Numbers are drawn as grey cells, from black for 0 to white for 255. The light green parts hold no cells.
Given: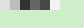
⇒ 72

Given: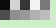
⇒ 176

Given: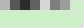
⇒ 126

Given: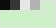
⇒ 231

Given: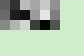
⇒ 5

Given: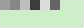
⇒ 221
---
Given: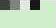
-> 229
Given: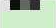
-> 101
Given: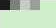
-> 200
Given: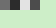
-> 227
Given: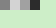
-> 161
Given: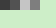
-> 197
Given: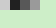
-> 88
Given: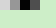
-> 3
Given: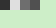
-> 110
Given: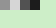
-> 82
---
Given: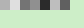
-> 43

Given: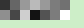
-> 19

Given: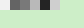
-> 36

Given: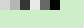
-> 3

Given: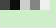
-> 13

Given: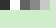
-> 48

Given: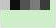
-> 14

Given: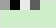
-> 3

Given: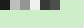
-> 27
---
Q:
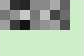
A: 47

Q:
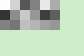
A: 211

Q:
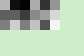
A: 15

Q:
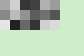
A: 208

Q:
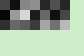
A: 16

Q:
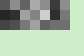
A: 141

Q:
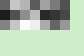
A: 198

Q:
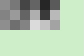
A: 120
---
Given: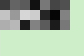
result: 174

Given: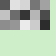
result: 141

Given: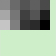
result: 197

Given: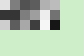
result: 206

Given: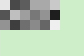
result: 147

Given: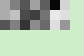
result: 85

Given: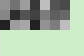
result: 33

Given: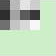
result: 111

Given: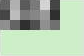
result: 143
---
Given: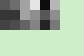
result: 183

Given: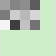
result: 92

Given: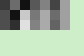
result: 160

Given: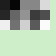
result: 218

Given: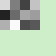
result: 195

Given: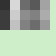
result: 163

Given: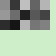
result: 181

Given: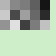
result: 21

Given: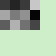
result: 199
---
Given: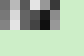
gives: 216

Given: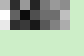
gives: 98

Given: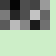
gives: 37

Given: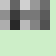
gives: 59

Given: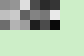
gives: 202

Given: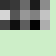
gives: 85
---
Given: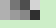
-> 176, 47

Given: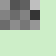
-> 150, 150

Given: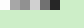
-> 253, 38

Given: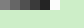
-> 126, 252

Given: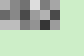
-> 178, 156

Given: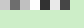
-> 201, 70

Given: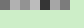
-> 114, 124

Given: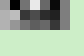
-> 159, 126

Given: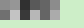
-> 140, 171

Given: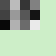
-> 77, 234
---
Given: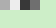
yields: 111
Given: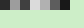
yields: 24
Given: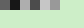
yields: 153
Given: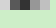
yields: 192
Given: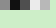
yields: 184
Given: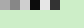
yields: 51
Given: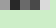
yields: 218
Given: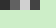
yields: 67
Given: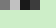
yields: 60
